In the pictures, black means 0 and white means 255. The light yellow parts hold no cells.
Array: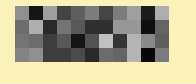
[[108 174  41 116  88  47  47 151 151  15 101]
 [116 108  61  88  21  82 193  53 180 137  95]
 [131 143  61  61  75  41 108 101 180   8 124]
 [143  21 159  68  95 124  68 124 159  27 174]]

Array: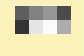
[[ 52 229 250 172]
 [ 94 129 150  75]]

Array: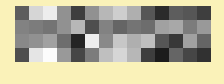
[[ 78 229 252 153  70 124 191 214 183  62  28 101  70  49]
 [ 93 214 237 145  62 145 183 206 175  86  43  93  86  62]
 [130 124 116 145 183  78 130 101 116 109 161 168 124 153]
 [137 145 161 109  36 237 137 199 175 191  86  56 161 101]]

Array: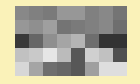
[[ 57 102 143 165 180 110  51  51]
 [136 128 122 151 151 128 136 116]
 [151 143 159 116 122 128 136 110]
 [193 201 230 187  87 208 193  79]
 [215 165 110 102  87 159 222 222]]

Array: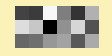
[[ 67  59 247 126  52 177]
 [103 111 151 163  89 170]
 [221 199   2 145 214  82]]

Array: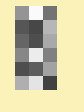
[[ 78  93 162]
 [ 86  71 182]
 [101  78 169]
 [135 236 128]
 [148 250 115]
 [175 228  65]]
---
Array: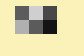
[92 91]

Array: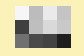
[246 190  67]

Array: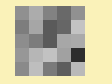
[144 166  90 161 185]

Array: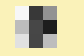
[247  71 189]

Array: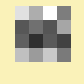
[225 112  90 122]

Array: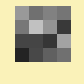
[153 193  54 112]

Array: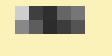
[206  93]

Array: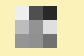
[238 147 113]

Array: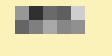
[151 127]
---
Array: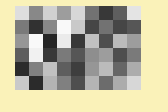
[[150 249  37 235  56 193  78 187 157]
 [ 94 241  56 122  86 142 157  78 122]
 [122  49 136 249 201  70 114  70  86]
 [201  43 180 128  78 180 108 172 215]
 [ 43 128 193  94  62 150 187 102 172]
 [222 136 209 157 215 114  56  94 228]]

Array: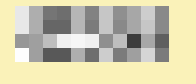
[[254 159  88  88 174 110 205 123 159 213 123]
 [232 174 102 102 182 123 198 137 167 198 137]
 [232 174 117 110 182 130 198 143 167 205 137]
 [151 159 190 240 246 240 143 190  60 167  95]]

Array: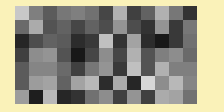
[[106 171  83  98  70  98  77 148  77  51 148  57 119]
 [200 127  91 119 127 113  70 177  64  98 177 119  51]
 [ 38  77  98  91  44  57 192  51 163  44  24  57 113]
 [ 91 133 133 106  64 119 148  57 192  83 177 127 127]
 [ 64 141 148  83  24  70 141  70 177  83 127 141 106]
 [ 91 156 163  98 163 184  44 171  38 215 141 184 133]
 [156  30 184  38  51 113 141  64 148  64 171 163 113]]

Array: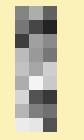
[[119  70  34]
 [214  82  56]
 [236 230  82]
 [132 173  97]
 [181 126 112]
 [187 153 119]
 [ 62 160 138]
 [173 244 201]
 [194 166 207]]

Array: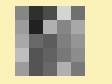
[[134  47  76 212 112]
 [168 104  92 127 149]
 [190  84  98 120 141]
 [156  84 104 176 120]
 [156  33 176 134 168]]

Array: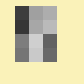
[[125 207  98]
 [117 201 105]
 [ 61 160 173]
 [ 54 167 186]]

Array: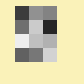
[[111 203  38]
 [ 60 145 131]
 [238 191 177]
 [ 97 119 210]]

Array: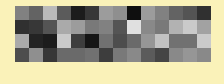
[[170  35  28 202  61  21 113  77 106 150 194 113 113 202]
 [ 77 143  55 106 106 113  61 121 137  91  69 137 150 137]
 [ 48  55  84 170 156 121 129  84 224 137 121 178 202 162]
 [129  99 186  91  28  55 156 143  15 156 129  99  84  48]]
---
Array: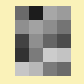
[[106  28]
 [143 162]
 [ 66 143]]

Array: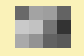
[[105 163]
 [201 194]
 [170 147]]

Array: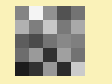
[[132 244]
 [177 126]
 [ 93  75]]

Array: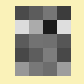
[[ 74  92]
 [220 171]
 [ 91 114]]

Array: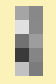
[[165 136]
 [224 137]
 [114 157]]

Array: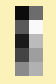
[[ 12 108]
 [ 90 249]
 [ 26 187]]

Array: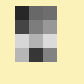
[[ 39 104]
 [ 69 125]
 [215 179]]
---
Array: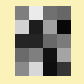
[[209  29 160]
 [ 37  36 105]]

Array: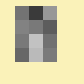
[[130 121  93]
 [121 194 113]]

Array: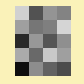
[[159 118 127]
 [ 41 152  85]]

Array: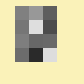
[[118 222  76]
 [126 103 105]]

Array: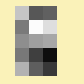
[[122 252 222]
 [142 159 167]]

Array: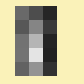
[[ 87 133  58]
 [114 181  36]]

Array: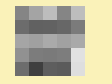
[[108  97  98]
 [165 160 170]]

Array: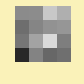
[[110 133 146]
 [118 163 218]]
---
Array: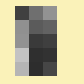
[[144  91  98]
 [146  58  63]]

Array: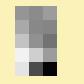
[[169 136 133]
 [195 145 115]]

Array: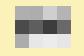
[[ 75  94  61]
 [172 231 236]]

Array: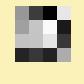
[[160 197 250]
 [194 196 228]]

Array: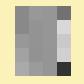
[[137 147 150]
 [152 147 150]]

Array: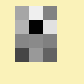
[[179   2 225]
 [134 138 128]]

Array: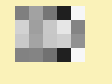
[[210 159 200]
 [201 164 199]]
